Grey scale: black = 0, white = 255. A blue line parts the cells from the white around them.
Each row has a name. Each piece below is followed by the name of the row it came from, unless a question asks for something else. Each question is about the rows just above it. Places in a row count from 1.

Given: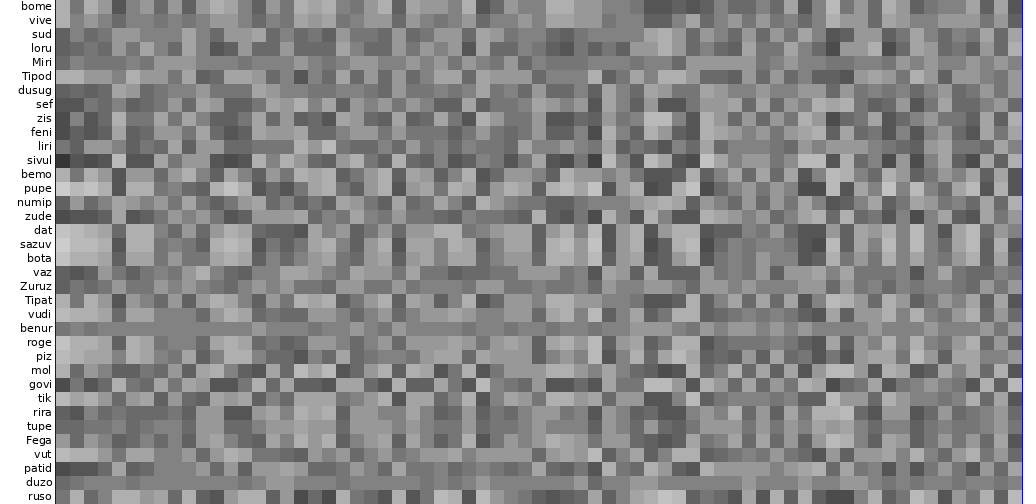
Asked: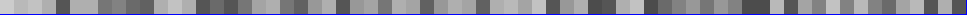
pupe
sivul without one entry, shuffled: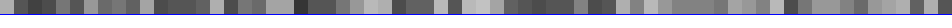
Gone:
[140]
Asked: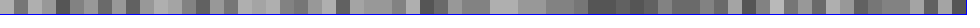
bome

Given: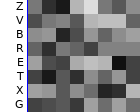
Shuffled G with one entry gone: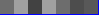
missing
[57]
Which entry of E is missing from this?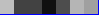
[171]

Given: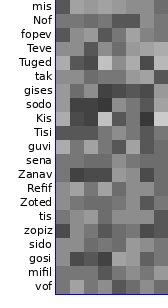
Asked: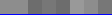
sido
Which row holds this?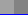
fopev
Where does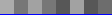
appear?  guvi
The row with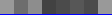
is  gises
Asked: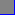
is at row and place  fopev, 7
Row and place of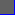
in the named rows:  gosi, 7

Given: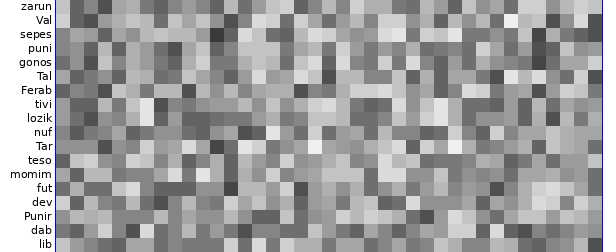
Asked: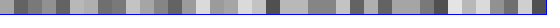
Tal
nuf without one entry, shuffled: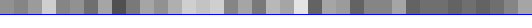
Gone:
[90]
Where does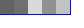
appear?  tivi

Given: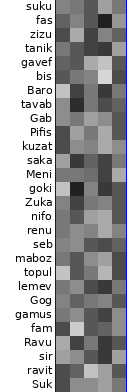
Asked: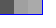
nifo
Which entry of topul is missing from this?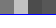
[182]
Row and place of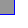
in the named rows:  fas, 5
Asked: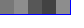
gamus
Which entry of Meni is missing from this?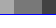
[110]
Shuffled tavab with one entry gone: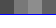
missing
[45]
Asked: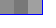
Gab

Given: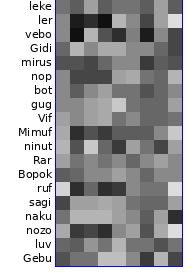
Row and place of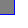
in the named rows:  vebo, 6
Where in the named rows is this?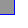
luv, 3
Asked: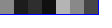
ler
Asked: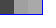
nop
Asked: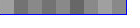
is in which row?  Rar

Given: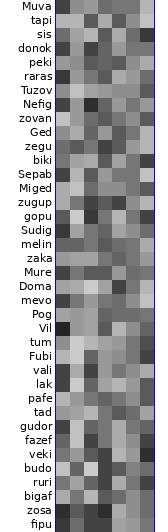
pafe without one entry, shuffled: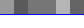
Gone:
[142]
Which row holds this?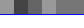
donok
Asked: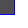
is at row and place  tum, 7
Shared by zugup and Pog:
[118]
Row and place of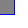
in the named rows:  budo, 6
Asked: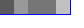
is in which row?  Sepab

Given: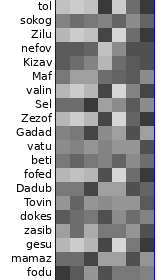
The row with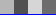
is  fofed
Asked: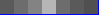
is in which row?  Kizav

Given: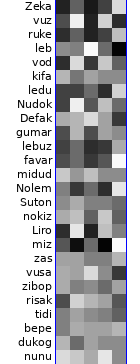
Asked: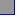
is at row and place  midud, 2
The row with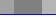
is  zas
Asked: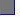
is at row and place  kifa, 2
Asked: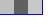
nokiz
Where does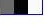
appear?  miz
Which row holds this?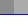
Suton

